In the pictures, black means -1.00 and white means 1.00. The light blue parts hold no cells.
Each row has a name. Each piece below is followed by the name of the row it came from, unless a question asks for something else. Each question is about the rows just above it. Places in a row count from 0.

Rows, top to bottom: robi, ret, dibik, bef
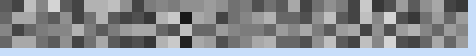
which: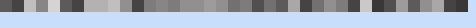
robi
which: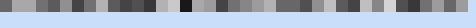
ret
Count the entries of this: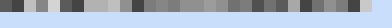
31

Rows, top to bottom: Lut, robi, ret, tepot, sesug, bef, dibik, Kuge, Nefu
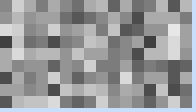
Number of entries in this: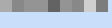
9
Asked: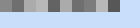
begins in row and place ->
Lut, 5
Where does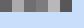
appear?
Lut
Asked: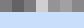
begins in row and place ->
Nefu, 5

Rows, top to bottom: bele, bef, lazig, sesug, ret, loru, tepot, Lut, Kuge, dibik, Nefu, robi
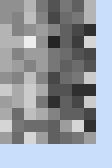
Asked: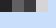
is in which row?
sesug
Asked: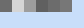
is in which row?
robi
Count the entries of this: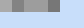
5
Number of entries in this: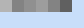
6
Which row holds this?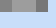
ret
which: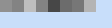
bef

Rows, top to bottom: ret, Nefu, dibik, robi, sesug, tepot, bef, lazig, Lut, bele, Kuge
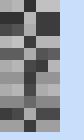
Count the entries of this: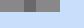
5
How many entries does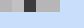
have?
5
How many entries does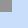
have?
1

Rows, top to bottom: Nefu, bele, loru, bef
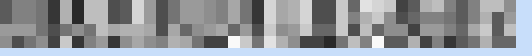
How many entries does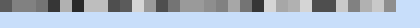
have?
33
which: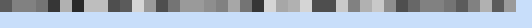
bele

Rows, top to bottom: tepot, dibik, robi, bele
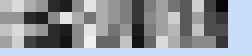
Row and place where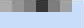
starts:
tepot, 8
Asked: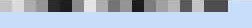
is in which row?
robi
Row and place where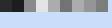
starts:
dibik, 2
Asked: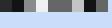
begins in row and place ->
bele, 4
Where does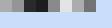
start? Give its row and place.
robi, 2
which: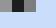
robi

